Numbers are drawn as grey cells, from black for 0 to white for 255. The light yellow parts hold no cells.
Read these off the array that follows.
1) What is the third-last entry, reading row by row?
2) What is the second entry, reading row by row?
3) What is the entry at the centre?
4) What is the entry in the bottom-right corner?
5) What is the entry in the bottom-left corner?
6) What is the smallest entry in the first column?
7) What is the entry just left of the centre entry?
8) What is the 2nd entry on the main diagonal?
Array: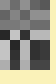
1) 174
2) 109
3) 49
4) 69
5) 174
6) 39
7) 196
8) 132

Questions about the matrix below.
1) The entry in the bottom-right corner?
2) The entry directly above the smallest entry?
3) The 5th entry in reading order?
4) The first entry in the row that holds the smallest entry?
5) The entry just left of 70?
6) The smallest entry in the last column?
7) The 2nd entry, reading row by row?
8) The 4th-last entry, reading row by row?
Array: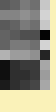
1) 167
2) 199
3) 199
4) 99
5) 58
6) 4
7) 99
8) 47

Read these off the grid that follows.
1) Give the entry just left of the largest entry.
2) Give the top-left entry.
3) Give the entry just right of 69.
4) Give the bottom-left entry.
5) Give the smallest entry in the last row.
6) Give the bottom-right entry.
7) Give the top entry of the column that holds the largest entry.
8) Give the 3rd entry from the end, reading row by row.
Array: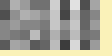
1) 79
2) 101
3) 187
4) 90
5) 60
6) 155
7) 225
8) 216

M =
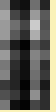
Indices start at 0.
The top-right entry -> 36
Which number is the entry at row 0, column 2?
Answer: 15
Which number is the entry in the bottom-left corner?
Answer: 120
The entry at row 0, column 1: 26
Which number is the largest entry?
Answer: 203
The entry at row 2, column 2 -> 69
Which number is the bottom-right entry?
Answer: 45
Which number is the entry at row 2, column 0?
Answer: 154
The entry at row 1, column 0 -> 164
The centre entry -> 26
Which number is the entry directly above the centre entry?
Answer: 3
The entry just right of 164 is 69
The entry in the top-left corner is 132
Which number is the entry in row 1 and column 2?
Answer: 36
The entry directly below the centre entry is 15

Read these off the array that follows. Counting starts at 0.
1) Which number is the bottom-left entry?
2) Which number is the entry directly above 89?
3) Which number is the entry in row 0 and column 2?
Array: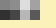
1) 49
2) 162
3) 221

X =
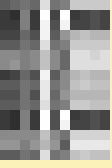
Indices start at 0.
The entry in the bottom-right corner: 193
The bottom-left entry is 92
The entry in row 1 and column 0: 58
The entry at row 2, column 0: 58
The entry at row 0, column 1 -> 104
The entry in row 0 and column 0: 92
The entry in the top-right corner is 202
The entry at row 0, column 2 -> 115
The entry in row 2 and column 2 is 127
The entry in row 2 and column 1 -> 58
